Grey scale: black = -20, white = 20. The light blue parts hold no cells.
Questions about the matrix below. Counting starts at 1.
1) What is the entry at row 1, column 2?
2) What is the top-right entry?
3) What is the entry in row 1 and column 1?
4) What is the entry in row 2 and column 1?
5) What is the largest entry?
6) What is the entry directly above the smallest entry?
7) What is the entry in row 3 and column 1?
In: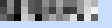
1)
2
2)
8
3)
-12
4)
-8
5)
18
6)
-14
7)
-4

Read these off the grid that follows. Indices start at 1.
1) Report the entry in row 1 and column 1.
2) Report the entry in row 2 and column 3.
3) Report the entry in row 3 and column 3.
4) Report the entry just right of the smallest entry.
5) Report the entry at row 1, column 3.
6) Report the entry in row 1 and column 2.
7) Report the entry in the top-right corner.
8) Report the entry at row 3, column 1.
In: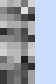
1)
11
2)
-7
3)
-1
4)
3
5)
9
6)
7
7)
13
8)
5

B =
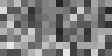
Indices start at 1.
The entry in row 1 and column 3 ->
10
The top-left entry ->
6
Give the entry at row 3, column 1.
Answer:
-8
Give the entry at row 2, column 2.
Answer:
-6
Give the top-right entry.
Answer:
4
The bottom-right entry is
-4
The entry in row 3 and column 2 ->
6
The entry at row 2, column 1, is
14
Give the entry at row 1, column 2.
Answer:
2
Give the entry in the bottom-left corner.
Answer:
-4

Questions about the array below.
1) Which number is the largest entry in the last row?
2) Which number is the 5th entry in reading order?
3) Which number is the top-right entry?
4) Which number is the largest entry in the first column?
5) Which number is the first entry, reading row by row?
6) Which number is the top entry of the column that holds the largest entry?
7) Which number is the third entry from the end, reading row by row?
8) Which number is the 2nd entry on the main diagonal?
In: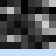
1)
6
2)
-12
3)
10
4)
0
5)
-18
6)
0
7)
-18
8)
10
